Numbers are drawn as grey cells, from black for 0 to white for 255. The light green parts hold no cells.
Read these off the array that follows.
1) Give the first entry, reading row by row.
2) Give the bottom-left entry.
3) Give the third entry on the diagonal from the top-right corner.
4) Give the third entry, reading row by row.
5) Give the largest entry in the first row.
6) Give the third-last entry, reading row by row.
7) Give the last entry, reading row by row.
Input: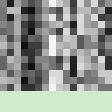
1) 131
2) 145
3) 217
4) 161
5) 245
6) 187
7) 117

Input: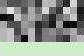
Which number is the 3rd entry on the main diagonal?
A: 197
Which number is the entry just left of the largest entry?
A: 156
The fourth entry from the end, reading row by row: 81
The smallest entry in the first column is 11
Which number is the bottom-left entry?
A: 183
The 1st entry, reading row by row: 124
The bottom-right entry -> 183
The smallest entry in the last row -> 11
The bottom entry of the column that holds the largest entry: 197
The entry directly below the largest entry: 27
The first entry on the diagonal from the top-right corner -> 69
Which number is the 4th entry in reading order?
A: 97
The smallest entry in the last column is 27
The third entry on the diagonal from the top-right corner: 140
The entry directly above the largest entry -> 81
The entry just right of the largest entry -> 156
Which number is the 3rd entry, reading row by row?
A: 81
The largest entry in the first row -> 212

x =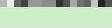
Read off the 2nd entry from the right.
35
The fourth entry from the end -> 97
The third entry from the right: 195
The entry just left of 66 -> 97
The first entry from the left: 181

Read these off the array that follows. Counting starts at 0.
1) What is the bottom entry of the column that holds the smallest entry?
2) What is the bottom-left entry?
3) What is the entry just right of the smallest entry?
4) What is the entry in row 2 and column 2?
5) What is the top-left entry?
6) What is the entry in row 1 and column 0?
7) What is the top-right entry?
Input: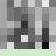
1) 17
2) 150
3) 218
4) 104
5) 166
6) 166
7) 119

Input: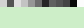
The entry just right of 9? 252
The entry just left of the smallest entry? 68
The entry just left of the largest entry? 9

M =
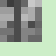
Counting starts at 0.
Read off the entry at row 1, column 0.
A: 157
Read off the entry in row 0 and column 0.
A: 116
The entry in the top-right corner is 185
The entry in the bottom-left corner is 132
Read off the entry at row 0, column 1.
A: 61
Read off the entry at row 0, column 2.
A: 75
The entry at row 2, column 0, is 172
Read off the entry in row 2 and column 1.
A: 172
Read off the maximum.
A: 201
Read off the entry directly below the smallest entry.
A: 157

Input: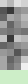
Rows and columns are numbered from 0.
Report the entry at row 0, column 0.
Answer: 210
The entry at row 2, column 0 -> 101
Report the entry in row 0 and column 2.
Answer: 225
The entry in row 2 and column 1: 167
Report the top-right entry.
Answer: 210
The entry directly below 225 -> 141
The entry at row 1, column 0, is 85
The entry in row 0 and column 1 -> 183
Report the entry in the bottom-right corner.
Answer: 239
